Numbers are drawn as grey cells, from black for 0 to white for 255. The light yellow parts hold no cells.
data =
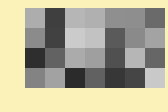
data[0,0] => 173
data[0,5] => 142
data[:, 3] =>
[176, 194, 159, 97]
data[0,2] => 182
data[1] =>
[139, 65, 203, 194, 90, 138, 163]
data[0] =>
[173, 63, 182, 176, 143, 142, 106]

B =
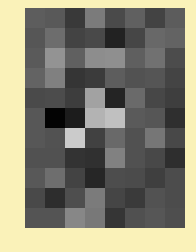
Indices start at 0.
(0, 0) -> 93
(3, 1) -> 128
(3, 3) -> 59
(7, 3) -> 48
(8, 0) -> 88
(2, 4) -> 143
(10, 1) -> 84
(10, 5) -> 80
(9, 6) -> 82
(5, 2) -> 28
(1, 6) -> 104
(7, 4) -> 129
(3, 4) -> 93
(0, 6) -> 67
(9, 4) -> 69
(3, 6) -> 85
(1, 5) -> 70
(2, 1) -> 147
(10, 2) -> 135
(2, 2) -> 96
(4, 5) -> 106
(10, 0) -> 84
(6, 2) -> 203
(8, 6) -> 63
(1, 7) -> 99

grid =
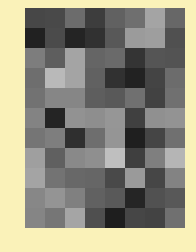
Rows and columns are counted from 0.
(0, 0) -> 71
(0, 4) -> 97
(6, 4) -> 149
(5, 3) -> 142
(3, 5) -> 34
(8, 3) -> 102
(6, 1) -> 126
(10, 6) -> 67
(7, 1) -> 96
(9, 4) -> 89
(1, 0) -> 33
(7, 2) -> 137
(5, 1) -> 36
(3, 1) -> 185
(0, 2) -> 108
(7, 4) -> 191
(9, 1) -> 148
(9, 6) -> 81
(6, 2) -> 47
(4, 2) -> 134
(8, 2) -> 104
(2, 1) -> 94
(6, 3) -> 110
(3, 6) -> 68
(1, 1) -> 75
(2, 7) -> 83
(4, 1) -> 134
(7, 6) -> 127

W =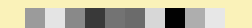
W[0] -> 155
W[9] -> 231

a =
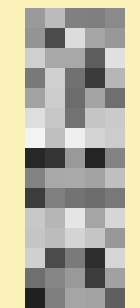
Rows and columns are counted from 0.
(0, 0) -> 154
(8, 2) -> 170
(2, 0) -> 207
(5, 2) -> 114
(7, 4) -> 131
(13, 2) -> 153
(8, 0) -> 131
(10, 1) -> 182
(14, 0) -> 32
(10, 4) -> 214
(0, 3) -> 127
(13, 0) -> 111
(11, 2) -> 212
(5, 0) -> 222
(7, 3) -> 36
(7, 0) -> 39
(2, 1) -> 168
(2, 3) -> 93
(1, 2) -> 220
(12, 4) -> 213
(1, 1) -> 75
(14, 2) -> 165
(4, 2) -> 108

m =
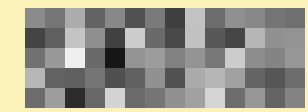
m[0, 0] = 139
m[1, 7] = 72
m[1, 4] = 65
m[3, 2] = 95
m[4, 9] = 212
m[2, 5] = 147
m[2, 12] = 132
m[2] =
[114, 153, 239, 106, 22, 147, 156, 129, 148, 120, 204, 141, 132, 150]
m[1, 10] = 70
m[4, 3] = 103
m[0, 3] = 99
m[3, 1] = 99
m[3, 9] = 182
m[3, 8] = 171
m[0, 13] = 111
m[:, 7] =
[63, 72, 129, 81, 145]
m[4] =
[108, 158, 44, 103, 211, 107, 117, 145, 161, 212, 109, 150, 100, 132]

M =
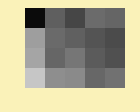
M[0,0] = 11
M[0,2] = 70
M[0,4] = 101
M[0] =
[11, 95, 70, 107, 101]
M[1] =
[158, 106, 96, 84, 75]
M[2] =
[165, 102, 118, 91, 80]

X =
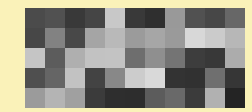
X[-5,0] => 75
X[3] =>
[79, 101, 194, 67, 136, 204, 217, 51, 49, 111, 54]
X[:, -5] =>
[47, 166, 143, 217, 92]
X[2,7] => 116
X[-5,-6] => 57
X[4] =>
[155, 180, 160, 59, 46, 45, 92, 105, 59, 177, 36]
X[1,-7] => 185
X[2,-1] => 172
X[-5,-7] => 200
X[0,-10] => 81
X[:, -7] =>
[200, 185, 195, 136, 46]
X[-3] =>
[197, 92, 175, 194, 195, 110, 143, 116, 61, 56, 172]

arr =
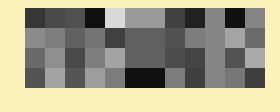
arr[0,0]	54
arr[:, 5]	[154, 96, 96, 17]
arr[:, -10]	[80, 97, 73, 85]
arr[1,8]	125
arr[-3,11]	107
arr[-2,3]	126
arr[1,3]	116
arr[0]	[54, 74, 80, 16, 217, 154, 154, 65, 33, 134, 17, 133]
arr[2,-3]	134
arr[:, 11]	[133, 107, 170, 62]
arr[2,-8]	163
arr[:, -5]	[65, 81, 76, 124]

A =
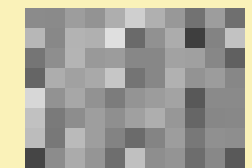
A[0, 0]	139
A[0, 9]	157
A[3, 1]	173
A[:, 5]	[207, 106, 135, 116, 148, 160, 107, 192]
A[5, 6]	174
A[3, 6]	135
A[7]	[69, 140, 171, 149, 110, 192, 142, 148, 109, 136, 89]
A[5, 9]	135
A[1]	[183, 136, 179, 176, 223, 106, 145, 172, 62, 131, 194]
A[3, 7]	177
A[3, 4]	198
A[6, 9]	144
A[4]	[215, 146, 167, 146, 124, 148, 156, 163, 88, 138, 138]
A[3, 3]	169
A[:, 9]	[157, 131, 135, 156, 138, 135, 144, 136]
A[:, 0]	[139, 183, 117, 101, 215, 193, 188, 69]
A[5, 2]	141
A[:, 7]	[152, 172, 162, 177, 163, 151, 157, 148]
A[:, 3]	[147, 176, 153, 169, 146, 158, 158, 149]

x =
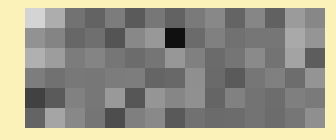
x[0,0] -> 212
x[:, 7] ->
[98, 16, 151, 104, 134, 89]
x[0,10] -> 100
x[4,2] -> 129
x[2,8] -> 128
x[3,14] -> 148
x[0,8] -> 122
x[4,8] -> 144
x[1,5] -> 136
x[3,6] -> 101
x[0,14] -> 135
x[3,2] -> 120
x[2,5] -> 108
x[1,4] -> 84
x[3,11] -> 118
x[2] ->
[176, 157, 124, 132, 118, 108, 117, 151, 128, 107, 117, 138, 115, 163, 93]
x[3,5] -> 125
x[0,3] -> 99
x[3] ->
[125, 113, 120, 119, 124, 125, 101, 104, 143, 106, 90, 118, 128, 109, 148]
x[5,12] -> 108
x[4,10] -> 129
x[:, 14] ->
[135, 149, 93, 148, 122, 143]
